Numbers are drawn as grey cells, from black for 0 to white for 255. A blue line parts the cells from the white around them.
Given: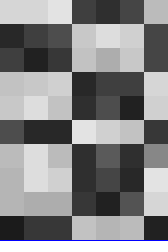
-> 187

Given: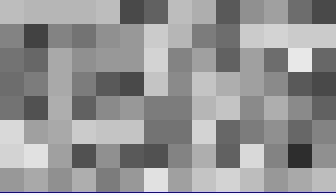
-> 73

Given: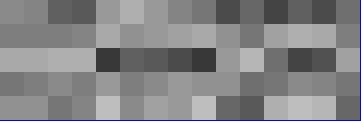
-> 111

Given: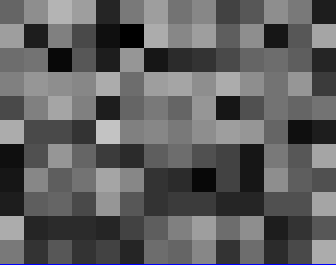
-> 29

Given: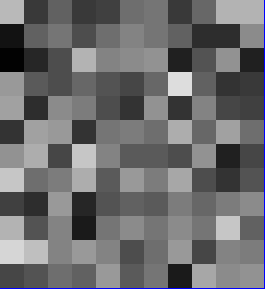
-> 179

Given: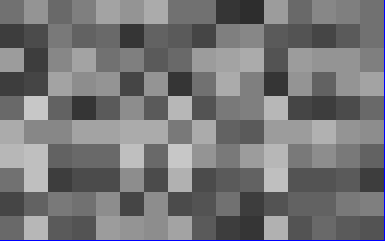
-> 113
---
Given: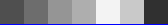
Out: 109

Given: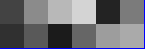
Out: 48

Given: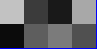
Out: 59

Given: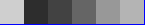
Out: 101

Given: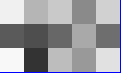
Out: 90

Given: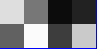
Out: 61
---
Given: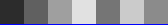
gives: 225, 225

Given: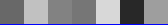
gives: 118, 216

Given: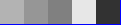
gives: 128, 231

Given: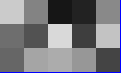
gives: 217, 217

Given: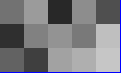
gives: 147, 198

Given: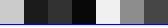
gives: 8, 240
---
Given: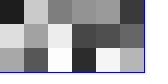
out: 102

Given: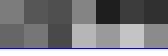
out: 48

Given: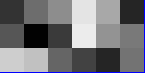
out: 121

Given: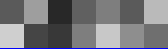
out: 186

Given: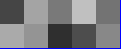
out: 115

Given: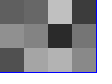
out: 117

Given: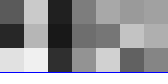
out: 175

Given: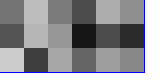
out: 42
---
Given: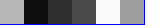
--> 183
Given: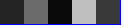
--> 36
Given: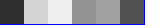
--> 47
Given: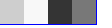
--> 206
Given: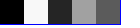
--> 0
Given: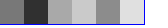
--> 120
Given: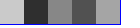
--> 202
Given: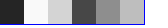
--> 37
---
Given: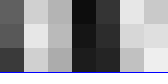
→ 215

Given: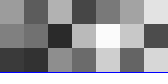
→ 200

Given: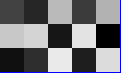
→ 227

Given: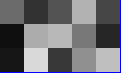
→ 120

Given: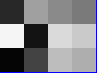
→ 218

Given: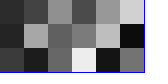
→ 190

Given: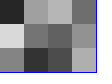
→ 97
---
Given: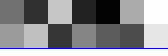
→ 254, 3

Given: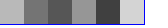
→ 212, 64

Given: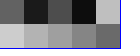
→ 205, 13

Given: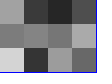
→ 212, 38

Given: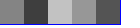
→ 194, 62

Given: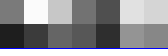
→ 251, 30
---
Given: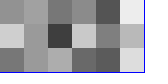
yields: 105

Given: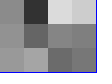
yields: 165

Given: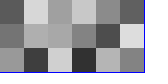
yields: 49

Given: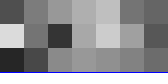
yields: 144

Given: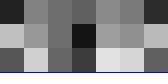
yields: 226

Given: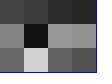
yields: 210
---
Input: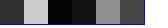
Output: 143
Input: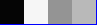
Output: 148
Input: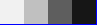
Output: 94
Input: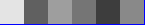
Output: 61
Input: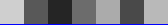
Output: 73
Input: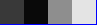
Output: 142
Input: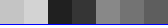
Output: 115
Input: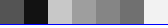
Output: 112
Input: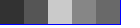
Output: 134
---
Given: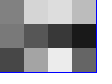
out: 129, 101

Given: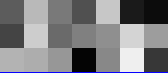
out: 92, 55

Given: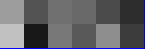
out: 157, 60

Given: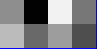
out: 142, 78

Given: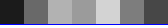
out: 27, 71

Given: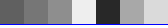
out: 96, 218

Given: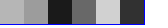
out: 182, 49

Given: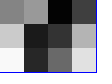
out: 132, 225

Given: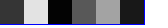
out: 53, 24

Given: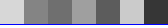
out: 215, 54
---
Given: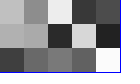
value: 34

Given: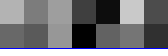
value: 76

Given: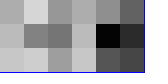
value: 43

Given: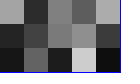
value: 59

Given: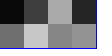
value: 37

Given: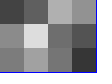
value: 83

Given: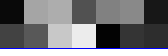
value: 23
